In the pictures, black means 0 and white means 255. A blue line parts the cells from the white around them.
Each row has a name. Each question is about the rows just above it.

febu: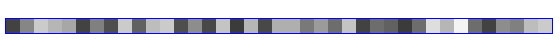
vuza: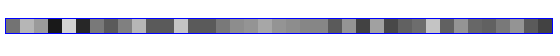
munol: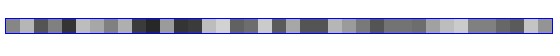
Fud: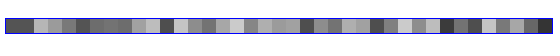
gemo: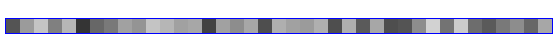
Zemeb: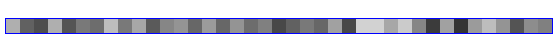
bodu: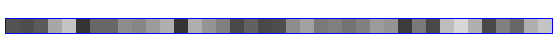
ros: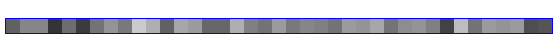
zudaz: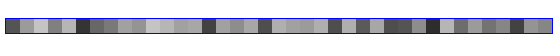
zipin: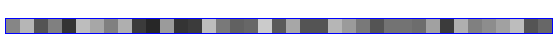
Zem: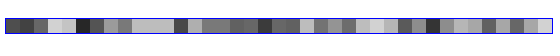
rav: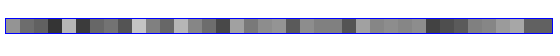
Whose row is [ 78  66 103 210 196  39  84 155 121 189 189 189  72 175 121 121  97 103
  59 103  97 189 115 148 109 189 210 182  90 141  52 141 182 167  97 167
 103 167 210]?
Zem
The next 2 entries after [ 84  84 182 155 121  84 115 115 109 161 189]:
[203 128]

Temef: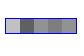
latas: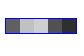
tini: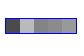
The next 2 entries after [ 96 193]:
[207  81]
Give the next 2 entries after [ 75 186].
[132 139]

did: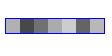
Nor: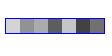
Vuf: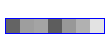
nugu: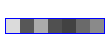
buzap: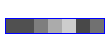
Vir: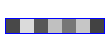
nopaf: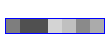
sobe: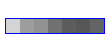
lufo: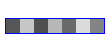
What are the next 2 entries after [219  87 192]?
[119 198]
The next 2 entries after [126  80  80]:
[212 192]
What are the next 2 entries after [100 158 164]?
[ 93 152]

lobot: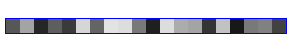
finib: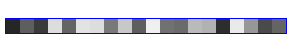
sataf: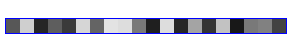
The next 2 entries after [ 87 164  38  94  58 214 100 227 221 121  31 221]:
[172 164]
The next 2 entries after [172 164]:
[ 52 194]
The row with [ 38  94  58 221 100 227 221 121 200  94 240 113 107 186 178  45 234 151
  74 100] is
finib
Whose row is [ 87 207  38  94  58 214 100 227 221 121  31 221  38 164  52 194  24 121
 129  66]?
sataf

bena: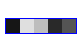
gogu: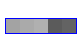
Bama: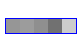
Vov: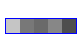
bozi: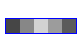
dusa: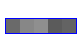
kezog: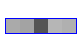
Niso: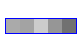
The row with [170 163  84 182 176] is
kezog
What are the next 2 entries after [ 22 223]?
[189  41]
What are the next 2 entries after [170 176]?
[91 99]
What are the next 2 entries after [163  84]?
[182 176]
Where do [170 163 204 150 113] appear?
Niso
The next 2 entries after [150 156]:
[143 113]

